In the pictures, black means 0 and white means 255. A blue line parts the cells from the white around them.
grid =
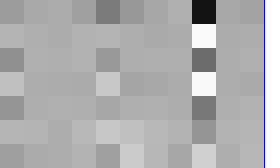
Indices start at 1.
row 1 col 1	156
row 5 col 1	149
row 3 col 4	178
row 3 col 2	176
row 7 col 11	183
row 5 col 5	167
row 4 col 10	173
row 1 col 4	160
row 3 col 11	176
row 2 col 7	170
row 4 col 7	168
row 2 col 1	180
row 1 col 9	19
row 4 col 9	249
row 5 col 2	174
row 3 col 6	174
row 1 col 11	163
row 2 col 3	172
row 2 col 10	172
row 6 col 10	179
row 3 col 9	108
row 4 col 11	170
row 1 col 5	123
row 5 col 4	175

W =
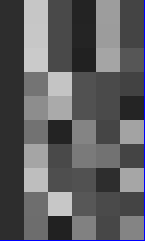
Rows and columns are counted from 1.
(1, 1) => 45
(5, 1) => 45
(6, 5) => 69
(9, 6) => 68
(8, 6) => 166
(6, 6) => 163
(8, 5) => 45
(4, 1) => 45
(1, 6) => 68
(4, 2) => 116
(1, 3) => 73
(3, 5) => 165
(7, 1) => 45
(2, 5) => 156
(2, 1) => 45
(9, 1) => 45
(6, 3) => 35
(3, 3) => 73

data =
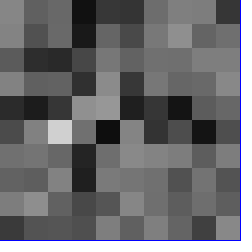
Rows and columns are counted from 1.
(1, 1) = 134
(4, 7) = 119
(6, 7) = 51
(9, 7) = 111
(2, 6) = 73
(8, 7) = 112
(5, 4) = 144
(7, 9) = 93
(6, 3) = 208
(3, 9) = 126
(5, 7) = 54
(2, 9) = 100
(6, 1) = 75
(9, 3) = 97
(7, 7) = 131
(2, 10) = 111
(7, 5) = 110
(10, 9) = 64
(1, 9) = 125
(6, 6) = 132
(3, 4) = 71
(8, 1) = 98
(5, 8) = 20
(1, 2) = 96
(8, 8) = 81
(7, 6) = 137
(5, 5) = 151
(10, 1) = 58

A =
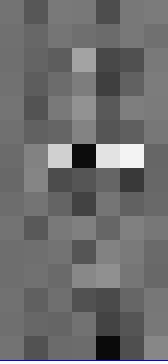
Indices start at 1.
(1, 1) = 115
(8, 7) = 103
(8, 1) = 104
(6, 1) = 112
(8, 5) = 101
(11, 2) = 111
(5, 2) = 83
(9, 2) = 116
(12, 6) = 118
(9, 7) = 105
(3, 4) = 163
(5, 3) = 121
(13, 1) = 113
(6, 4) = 131
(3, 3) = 93
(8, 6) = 57
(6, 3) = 101
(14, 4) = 114
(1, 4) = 120
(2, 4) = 111
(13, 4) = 81
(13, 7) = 119
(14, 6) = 85
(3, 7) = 121
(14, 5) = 67
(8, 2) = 133
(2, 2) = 103
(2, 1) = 112
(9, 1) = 109
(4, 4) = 125
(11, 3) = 115
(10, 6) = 128
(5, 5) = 89

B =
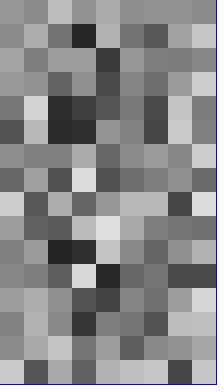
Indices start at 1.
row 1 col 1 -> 151
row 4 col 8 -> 156
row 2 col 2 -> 172
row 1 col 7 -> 146
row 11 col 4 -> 48
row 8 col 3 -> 81
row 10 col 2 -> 97
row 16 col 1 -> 201
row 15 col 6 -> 95
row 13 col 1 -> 157
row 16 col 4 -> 97
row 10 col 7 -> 125
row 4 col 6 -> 133
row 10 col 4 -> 186
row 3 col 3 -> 158
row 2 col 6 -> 115
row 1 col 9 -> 139
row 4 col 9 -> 204
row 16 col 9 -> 198
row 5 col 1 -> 119
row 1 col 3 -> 188
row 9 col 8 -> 69
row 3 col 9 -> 134
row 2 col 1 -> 139
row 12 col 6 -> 103
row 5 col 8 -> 195
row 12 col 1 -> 134
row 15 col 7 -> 137
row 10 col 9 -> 112
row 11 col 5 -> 195
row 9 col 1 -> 204
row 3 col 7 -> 126
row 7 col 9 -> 205
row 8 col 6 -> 111
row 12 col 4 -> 216
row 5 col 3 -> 44

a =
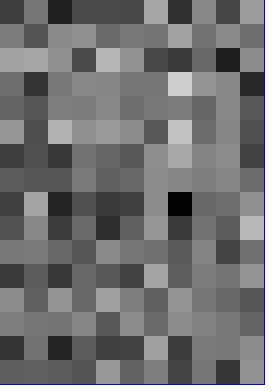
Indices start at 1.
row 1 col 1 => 62
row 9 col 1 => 65
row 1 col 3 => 32
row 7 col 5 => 103
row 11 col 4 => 86
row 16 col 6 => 98
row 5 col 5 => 135
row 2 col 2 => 84
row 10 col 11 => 184
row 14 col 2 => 119
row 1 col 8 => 48
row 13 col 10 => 104
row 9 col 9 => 104
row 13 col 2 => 97
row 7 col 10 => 139
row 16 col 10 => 54
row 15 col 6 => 67
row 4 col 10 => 135
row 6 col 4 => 143
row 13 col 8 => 147
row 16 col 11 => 145
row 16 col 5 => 152
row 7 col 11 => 67
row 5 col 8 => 124
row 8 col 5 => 96
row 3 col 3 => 143
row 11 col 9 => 132
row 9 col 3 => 37
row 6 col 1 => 149
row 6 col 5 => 154
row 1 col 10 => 71
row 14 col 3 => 116
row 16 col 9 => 118
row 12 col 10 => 117
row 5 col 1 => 100
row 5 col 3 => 127
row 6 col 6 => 139

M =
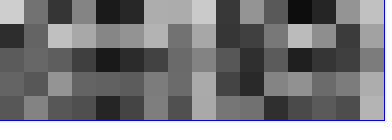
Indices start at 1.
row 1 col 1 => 206
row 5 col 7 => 126
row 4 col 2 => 87
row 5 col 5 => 37
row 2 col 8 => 114
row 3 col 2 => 103
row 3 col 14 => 53
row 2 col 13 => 187
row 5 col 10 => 118
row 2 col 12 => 120
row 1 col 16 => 193
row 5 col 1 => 87
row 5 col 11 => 113
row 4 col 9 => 170
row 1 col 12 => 89
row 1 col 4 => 132
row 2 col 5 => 134
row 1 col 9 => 202
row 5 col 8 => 80
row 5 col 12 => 47
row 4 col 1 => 100
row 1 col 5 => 26
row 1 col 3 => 53
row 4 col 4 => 100
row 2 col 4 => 168
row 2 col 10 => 54

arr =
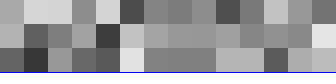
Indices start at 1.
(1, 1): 169
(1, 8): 124
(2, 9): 150
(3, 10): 180
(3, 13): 173
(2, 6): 193
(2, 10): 159
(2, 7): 164
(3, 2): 55
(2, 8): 153
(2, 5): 60

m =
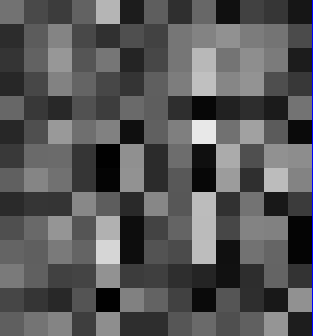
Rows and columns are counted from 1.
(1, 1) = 114
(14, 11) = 96
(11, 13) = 4
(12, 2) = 96
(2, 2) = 92
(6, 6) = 15
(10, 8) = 100
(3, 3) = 151
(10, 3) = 149
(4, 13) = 56
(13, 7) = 99
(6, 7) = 96
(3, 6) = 36
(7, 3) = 107
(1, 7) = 94
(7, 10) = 171
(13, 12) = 24
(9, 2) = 53
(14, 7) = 46
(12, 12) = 100
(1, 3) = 60
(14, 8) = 86
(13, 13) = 145
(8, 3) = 113
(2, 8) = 118
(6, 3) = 153
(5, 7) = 94
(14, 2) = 116
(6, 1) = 39
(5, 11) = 45
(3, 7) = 71
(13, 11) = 46
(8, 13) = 131
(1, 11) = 65
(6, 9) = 232
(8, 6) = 146
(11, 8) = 75
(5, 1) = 103
